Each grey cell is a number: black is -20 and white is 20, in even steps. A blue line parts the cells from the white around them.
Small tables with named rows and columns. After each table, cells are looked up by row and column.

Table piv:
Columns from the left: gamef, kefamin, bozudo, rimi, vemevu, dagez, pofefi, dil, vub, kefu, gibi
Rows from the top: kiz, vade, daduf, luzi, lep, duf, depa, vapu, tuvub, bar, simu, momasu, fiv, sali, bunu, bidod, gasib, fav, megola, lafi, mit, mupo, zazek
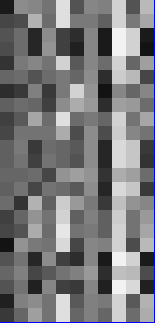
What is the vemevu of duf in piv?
-1
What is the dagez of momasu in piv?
-7
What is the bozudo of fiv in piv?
-3
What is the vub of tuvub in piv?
13
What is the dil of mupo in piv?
-1
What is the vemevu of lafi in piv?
-2
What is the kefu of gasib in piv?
-2
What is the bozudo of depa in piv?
0
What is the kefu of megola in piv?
13
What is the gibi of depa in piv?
1
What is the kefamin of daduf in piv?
-3
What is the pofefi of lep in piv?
1
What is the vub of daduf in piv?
18
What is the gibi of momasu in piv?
-12
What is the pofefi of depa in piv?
3
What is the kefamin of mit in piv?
-2
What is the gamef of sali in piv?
-5
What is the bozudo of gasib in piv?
7
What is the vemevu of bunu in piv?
12

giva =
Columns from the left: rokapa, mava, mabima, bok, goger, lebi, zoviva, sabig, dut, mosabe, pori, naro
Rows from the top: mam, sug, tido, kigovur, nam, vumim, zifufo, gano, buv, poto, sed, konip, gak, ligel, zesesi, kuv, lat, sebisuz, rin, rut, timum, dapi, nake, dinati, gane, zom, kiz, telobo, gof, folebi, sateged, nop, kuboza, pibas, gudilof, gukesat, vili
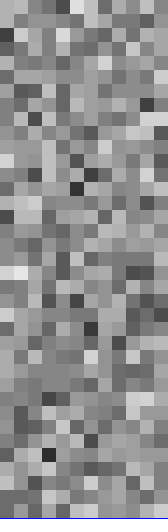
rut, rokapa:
13
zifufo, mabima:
-5
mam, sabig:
-3
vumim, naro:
12
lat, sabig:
9
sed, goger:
-2
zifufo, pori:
2
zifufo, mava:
-6
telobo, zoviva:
-4
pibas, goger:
1
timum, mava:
0
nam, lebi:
1
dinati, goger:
7
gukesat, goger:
7
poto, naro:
-6
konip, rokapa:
13
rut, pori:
-7
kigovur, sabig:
3

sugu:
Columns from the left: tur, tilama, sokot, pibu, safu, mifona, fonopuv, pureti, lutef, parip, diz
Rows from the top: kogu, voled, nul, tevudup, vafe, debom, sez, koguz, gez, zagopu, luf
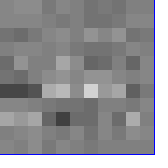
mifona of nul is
0
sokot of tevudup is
1
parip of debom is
0
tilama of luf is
0
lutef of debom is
1
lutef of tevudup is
-1
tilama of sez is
-9
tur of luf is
1
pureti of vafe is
-3
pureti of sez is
4
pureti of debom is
3

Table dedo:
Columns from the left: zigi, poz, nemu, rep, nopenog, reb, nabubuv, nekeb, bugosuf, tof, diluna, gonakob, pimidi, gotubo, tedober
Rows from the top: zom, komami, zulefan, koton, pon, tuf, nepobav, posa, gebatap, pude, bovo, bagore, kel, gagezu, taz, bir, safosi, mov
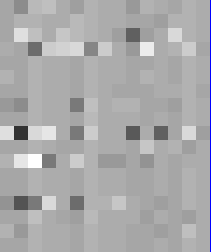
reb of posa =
-1
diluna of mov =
6
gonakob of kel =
7
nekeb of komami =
7
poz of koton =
6
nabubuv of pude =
12
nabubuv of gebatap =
9
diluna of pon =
6
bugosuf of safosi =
7
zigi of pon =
6
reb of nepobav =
6
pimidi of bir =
6

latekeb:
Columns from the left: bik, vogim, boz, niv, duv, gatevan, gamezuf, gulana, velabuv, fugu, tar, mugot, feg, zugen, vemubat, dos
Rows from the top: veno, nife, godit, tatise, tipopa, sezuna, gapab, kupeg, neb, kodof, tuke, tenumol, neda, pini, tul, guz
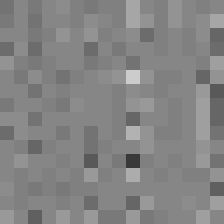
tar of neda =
1
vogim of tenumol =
3
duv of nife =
1
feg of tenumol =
0
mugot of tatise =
0
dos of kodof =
-2
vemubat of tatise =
1
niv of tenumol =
1
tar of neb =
1
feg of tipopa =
1

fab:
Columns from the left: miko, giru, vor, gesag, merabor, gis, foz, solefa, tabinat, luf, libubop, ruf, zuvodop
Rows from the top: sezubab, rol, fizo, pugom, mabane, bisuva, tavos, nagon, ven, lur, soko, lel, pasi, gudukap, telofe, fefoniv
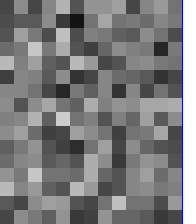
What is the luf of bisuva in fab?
-4
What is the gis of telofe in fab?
-7
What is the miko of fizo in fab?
-7
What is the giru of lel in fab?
1
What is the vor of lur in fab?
-3
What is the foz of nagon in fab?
7
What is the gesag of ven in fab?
-5
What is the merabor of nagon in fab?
-2
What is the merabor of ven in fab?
12
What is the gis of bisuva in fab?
-12
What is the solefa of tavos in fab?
1
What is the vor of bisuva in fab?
0
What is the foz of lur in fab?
2

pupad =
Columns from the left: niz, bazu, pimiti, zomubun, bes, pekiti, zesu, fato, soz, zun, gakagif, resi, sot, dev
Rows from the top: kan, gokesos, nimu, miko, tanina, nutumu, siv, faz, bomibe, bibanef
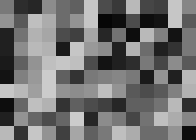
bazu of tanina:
-5
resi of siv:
-6
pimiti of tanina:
3
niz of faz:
-18
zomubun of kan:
2
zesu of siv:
3
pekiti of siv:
2
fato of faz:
-10
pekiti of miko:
11
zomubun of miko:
8
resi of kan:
-10
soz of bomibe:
-1
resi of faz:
-2

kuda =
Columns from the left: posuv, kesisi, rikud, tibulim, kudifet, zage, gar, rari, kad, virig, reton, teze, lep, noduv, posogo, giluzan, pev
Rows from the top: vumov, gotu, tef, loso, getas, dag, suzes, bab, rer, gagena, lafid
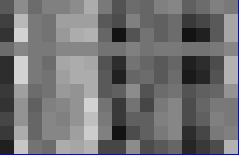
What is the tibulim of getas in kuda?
-3
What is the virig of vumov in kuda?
-3
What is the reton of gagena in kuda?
-5
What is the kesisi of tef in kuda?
13
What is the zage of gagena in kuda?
5
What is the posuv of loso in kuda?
-3
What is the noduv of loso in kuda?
-2
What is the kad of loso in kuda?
-2
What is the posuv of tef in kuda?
-12
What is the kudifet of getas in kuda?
6
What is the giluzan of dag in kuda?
-7
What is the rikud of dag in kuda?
-1
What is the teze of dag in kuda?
-6
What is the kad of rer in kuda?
-11
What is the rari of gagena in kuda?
0
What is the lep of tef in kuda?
-3
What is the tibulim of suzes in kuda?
-2

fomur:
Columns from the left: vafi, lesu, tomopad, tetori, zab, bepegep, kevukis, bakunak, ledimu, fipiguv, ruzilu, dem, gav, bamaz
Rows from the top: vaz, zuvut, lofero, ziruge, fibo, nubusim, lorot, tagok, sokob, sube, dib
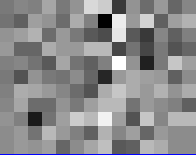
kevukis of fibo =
-5
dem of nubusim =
4
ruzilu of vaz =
-3
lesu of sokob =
0
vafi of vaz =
-1
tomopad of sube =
-2
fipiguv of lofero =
-6
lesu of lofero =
5

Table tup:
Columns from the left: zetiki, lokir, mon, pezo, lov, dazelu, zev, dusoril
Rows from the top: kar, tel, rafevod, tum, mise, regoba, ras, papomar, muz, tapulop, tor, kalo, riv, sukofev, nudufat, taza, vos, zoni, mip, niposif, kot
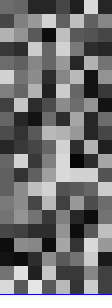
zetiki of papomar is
-10
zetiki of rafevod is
8
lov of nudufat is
-10
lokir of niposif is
15
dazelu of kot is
-12
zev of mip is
12
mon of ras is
8
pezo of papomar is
-8
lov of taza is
0
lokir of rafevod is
3
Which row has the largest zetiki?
kot

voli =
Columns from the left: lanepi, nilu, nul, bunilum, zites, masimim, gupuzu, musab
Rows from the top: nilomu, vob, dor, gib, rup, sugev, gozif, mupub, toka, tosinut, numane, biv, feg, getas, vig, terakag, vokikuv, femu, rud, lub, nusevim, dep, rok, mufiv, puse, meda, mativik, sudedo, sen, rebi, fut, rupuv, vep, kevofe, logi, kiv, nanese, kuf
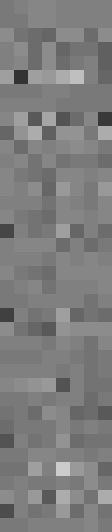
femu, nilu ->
1
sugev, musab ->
-4
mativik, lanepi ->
0
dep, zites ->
0
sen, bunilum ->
-1
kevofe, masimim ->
4
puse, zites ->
1
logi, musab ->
-1
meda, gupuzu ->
-2
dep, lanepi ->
-1
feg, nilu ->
-1
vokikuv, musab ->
-3
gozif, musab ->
-1
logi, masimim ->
-1
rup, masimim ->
-1
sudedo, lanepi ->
1
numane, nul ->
1
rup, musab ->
-5
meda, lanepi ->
-1

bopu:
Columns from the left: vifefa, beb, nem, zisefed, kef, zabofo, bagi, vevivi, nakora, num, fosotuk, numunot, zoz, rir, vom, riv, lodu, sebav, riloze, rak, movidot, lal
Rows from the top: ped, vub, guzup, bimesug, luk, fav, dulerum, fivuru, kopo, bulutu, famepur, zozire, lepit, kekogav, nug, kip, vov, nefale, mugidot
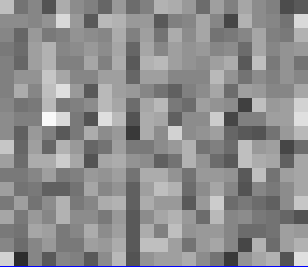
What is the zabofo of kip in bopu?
2
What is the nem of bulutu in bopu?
4
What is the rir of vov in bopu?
3
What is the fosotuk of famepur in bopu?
-1
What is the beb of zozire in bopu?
-3
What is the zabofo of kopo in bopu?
-1
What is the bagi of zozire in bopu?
-7
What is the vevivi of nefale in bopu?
4
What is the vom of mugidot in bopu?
2
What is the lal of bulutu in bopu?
9
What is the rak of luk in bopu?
-1
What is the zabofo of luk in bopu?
0
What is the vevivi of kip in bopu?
-1
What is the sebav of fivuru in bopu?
-10
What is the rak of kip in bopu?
-2
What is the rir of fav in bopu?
1
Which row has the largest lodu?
luk

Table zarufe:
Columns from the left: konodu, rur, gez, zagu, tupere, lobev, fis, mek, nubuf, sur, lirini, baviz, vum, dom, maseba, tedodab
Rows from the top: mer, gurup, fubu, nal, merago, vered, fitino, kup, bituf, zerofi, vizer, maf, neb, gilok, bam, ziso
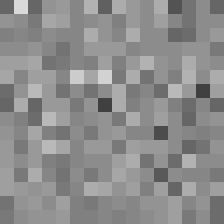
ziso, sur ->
1
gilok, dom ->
7
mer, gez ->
-4
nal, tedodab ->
-1
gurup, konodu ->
3
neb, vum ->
2
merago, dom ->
7
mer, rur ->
14
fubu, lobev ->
1
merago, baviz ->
3
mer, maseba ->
2
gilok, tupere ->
-1
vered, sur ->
7
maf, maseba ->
2
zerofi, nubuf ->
4
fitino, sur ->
-1
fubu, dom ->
-3
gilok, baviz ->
5
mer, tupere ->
4
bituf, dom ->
-4
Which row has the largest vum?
fitino

